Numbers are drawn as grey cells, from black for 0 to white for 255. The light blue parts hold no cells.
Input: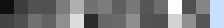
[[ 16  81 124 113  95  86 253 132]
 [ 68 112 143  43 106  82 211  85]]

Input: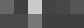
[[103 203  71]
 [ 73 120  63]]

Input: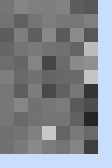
[[117 127 131  87]
 [114 116 120 127]
 [ 93  95  90  87]
 [102 122 112 187]
 [109 132 107 143]
 [126 113 104 195]
 [118 124  97  52]
 [120 113 123  77]
 [118 114 117  37]
 [112 129 100 105]
 [113 137 117  62]]

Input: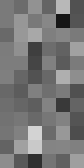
[[122 146 184]
 [122 121  22]
 [105 168 134]
 [124  63  98]
 [125  69  91]
 [127  82 175]
 [104 128 123]
 [110  94  57]
 [114 105 130]
 [117 211 152]
 [ 99 201 133]
 [141  47  96]]

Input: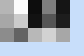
[[181  13  21]
 [167  18  29]
 [140 184 167]]

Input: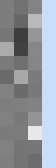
[[125 131]
 [125 185]
 [119 150]
 [171 135]
 [123 134]
 [106 123]
 [130 121]
 [126 130]
 [129 147]
 [123 232]
 [130 118]
 [127 108]]

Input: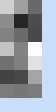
[[207 105]
 [140  77]
 [130  73]
 [195 253]
 [113 225]
 [ 67 165]
 [124 124]]

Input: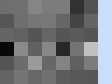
[[111 134 124  82]
 [ 86 118 102 101]
 [101  85  85  85]
 [  9  97  40 192]
 [ 85 154 132 124]
 [100 104  92  87]]
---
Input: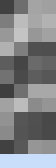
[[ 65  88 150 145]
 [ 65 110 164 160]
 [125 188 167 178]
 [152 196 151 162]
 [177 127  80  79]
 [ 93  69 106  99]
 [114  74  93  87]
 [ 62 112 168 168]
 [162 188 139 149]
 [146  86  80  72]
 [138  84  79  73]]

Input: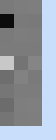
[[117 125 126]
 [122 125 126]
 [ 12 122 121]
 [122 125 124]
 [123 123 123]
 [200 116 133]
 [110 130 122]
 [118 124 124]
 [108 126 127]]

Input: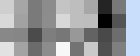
[[226 163 107 141 247 115 201  79 127]
 [207 166 122 140 196 190 167  36 120]
 [217 162 122 141 216 190 189   1  83]
 [136 134  75 126 119 152  99  73 109]]

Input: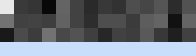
[[ 25  75  60 114  72  83  63  39  65  61  89  56  31  65]
 [232  58  53   8 100  66  42  56  50  78  70  85  44  82]
 [114  65  67  62  98  66  45  78  78  59  93 100  17 100]]

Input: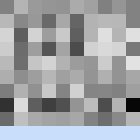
[[106 191 169 163 159 167 130 109 137 182]
 [129 180 154 149 147 171 161 128 149 130]
 [184 136 152 105 168 101 179 184 183 130]
 [212  94 211 157 201  95 180 223 180 224]
 [204 108 158  85 164  76 209 217 212 120]
 [185 110 197 211 178 156 150 204 147 226]
 [174 142 158 182 160 171 148 176 147 167]
 [125 177 145 200 132 209 133 134 129 159]
 [ 49 219  94  63  80 148 188  77 180   7]]

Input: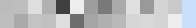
[[190 170 195 192 222 109 165 176 185 214 216 212 237]
 [188 190 222 177  63 237 157 121 170 224 153 212 201]]

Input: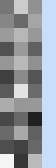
[[245  54 186]
 [119 204 145]
 [134 105 165]
 [155 183 152]
 [ 81 154  96]
 [150 185 144]
 [ 63 138  84]
 [ 90 227 107]
 [172 151 152]
 [ 72 104  32]
 [106 169  96]
 [ 78  66 104]]
